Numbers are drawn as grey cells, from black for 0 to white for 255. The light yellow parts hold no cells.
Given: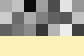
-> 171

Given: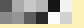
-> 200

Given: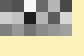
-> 30

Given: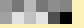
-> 184

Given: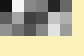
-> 64

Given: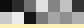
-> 113

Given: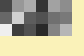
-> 93

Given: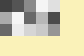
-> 104

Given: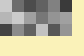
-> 160
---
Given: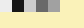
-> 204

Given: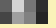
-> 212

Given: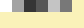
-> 86

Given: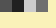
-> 32

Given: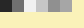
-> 198

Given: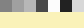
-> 252

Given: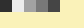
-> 162

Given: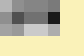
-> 133

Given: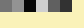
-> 207
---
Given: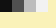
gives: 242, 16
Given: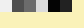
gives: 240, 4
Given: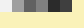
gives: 242, 43
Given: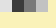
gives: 225, 59
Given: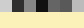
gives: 206, 17
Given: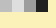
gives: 222, 32
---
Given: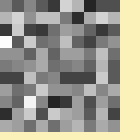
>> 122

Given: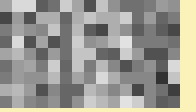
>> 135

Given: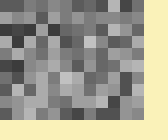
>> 81

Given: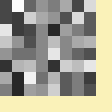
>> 91

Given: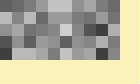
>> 166
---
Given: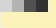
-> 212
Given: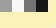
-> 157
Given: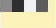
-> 136
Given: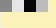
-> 135
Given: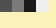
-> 80
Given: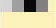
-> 213
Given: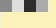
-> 137
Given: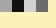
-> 167
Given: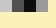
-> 198
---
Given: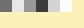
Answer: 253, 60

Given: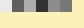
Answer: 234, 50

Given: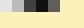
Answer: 228, 16

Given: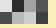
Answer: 227, 44

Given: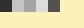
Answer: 220, 47

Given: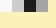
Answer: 248, 29

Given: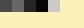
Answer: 202, 7

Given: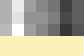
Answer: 255, 54

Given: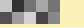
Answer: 210, 49
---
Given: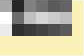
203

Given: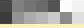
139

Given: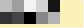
136

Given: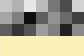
106

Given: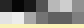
96

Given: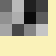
11

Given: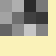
65

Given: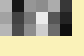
86

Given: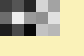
144
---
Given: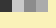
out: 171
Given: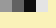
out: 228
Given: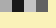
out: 98
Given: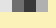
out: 176
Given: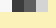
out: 212
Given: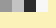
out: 247
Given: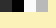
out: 185
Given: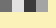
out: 164
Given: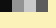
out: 92
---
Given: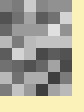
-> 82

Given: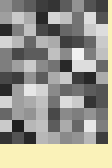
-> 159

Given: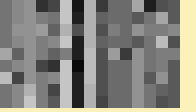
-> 116

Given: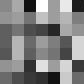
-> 147

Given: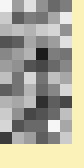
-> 203
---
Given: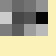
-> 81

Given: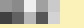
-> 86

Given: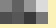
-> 58

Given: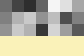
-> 78

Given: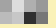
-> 48

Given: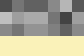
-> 67

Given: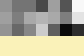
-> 126

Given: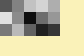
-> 109

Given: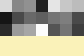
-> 126
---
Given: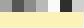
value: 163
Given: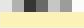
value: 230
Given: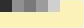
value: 46
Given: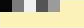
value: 7
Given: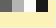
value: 97
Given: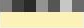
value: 126
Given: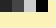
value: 37
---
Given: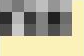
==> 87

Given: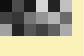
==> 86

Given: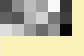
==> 150

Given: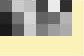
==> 202

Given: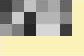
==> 39

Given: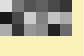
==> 150
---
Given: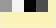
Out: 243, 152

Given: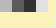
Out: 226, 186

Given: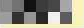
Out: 240, 167

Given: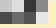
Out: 232, 221

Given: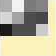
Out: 242, 214

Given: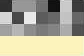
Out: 233, 214
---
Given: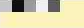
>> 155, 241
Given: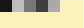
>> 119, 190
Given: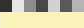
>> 71, 231
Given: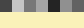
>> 165, 197
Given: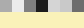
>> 28, 235
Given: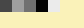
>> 113, 235
